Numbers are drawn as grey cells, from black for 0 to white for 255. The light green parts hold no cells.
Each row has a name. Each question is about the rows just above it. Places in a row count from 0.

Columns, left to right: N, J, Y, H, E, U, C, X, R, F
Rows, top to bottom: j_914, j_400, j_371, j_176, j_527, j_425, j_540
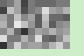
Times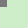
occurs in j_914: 4
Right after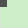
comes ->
[122]

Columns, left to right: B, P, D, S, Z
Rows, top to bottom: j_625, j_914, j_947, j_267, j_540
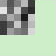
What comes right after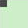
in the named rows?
[43]
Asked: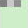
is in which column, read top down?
D

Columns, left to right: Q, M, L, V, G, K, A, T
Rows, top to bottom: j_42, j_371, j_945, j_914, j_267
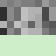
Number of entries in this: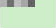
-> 5
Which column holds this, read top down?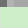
K
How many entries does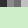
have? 4
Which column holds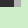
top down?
Q

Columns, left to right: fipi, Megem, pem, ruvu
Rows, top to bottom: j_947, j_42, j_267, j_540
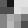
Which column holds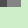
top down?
fipi
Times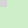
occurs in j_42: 1
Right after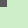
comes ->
[23]
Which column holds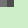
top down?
ruvu
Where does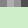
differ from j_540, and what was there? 1, [186]

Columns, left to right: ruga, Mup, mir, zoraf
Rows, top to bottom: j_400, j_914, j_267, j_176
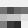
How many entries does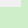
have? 3
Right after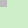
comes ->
[199]
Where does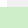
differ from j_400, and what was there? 0, [240]
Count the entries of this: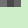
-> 3
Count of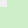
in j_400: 4
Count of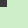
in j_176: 1

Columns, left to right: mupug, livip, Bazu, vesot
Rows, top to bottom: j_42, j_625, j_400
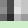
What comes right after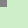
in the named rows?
[74]
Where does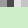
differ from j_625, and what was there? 0, [143]
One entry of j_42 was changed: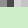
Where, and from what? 0, [131]

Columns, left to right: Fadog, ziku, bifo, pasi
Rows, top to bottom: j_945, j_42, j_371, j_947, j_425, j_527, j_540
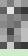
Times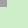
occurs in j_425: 2
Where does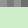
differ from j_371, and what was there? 2, [136]
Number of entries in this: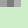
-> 3
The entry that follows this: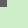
[229]

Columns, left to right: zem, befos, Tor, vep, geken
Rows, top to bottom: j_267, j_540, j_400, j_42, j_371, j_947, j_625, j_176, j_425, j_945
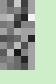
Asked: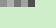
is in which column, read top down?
zem
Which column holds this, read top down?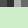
Tor
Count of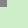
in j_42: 3
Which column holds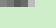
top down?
befos

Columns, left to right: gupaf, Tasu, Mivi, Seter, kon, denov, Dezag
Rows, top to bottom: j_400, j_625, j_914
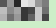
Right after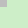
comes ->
[138]
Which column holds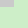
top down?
denov
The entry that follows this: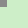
[164]

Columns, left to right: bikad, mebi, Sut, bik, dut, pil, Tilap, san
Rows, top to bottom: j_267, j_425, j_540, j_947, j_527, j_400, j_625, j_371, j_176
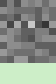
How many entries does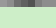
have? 8
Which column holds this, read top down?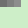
Tilap

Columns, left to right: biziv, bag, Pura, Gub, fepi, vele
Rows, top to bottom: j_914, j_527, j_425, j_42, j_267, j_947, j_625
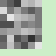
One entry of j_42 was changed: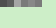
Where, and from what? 1, [78]
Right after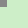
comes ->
[122]

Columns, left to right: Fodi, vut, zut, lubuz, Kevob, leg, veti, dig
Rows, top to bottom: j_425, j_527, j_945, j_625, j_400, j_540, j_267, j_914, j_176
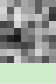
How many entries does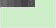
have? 5
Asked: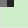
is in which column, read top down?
vut

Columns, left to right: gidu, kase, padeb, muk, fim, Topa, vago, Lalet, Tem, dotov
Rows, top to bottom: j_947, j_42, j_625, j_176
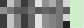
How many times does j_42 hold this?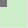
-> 3
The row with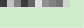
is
j_625

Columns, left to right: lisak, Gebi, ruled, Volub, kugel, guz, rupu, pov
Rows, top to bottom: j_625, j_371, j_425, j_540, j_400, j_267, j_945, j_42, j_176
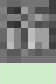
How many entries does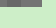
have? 6
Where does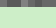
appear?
j_42
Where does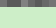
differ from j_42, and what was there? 7, [104]
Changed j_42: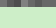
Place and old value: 2, [90]
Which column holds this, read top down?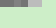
kugel
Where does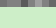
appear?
j_425

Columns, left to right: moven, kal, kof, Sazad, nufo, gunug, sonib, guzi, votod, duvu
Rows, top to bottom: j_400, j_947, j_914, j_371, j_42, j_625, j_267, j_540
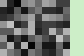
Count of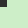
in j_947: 2
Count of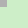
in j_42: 4
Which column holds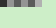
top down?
moven
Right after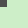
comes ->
[47]
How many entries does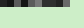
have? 10

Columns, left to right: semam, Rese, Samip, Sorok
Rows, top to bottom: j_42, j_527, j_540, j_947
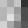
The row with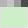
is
j_527
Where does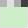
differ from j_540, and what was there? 3, [76]
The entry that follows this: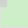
[168]
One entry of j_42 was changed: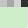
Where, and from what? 2, [196]
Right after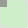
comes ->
[76]
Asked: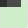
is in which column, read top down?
Sorok
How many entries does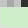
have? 4

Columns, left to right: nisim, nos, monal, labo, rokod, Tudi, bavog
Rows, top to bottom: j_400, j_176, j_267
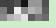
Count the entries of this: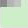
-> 3
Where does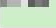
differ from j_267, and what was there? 2, [195]
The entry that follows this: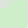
[93]
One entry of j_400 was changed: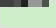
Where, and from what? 3, [21]
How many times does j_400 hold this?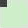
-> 2
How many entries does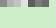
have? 7

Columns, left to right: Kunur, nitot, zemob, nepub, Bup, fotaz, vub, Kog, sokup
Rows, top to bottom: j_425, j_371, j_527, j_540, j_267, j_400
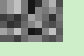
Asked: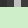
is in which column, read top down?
zemob
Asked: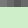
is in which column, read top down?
sokup
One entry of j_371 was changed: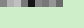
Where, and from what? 1, [164]
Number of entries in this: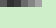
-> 6
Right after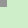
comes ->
[106]

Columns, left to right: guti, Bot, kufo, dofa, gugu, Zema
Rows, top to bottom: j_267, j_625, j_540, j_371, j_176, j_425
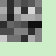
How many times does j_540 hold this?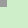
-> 1
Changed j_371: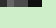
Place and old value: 2, [90]
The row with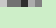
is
j_425

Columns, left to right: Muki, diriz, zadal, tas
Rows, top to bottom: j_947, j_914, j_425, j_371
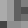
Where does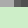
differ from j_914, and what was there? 1, [155]
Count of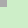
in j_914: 1

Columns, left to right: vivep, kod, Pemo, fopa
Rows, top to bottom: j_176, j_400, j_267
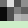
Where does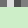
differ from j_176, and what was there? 3, [142]
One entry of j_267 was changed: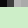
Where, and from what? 1, [80]
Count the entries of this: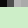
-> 4

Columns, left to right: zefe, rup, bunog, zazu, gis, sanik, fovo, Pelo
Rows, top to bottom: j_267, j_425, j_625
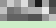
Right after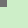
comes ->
[125]
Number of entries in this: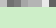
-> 8
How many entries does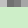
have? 4
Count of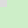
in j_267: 1

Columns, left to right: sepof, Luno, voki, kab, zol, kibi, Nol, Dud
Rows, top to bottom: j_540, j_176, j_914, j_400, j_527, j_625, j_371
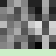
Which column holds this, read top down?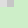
kibi
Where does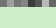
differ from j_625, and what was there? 3, [117]

